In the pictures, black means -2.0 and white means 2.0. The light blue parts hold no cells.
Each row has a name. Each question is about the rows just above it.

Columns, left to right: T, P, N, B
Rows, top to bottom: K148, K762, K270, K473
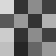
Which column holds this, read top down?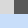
T
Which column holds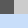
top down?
T
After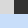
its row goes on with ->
[ 0.2 -1.0]
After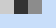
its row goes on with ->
[-1.0]
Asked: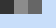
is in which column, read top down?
N

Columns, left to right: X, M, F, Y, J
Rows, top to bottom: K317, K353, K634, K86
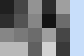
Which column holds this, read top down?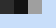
Y
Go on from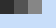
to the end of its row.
[-1.7 -0.3]
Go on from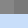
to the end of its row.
[-0.3  0.5 -0.9]

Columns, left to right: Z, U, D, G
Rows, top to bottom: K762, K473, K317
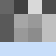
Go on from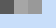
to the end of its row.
[1.0]
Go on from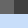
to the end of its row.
[ 1.4 -0.8]
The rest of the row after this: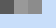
[1.0]
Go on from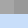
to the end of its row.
[1.0]

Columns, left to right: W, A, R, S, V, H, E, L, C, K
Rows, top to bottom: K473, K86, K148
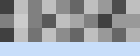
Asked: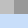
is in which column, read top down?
K
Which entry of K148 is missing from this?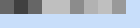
[-0.2]
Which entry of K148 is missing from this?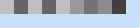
[0.8]

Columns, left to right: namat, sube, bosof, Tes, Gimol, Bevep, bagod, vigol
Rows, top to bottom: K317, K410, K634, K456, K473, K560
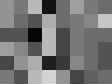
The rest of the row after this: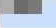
[0.1 1.1]
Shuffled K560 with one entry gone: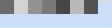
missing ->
[-0.5]
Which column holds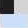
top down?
Tes
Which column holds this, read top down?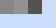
sube

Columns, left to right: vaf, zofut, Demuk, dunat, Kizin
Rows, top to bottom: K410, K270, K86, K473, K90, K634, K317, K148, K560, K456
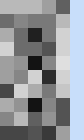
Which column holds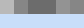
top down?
zofut
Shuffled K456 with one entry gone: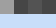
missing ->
[-1.1]
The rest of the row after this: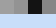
[1.5]
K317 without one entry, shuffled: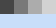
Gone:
[1.1]
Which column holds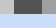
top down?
Kizin
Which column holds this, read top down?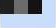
Demuk

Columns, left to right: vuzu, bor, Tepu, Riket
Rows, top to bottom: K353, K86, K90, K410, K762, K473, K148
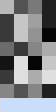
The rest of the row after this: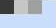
[-1.5]
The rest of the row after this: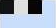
[1.1]
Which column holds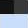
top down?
vuzu

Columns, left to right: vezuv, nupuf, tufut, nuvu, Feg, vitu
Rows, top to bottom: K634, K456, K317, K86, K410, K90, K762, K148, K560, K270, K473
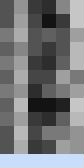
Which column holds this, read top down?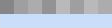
nupuf
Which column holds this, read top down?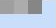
nupuf
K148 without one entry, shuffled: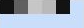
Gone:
[-1.5]
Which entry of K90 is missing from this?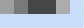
[-0.5]
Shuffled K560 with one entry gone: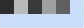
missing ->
[-0.3]
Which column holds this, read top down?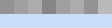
nupuf
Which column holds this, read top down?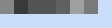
Feg

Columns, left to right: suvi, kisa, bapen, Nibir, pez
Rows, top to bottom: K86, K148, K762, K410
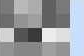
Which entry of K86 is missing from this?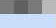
[0.7]
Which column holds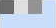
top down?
pez

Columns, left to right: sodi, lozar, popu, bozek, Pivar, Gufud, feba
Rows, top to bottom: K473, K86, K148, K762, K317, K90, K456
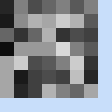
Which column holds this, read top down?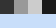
lozar
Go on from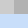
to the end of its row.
[-0.6]
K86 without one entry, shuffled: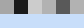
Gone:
[0.2]
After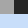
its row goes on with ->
[-1.0  0.8  0.0 -0.4  0.6]
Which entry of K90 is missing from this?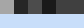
[1.0]
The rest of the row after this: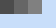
[-0.6  0.0]

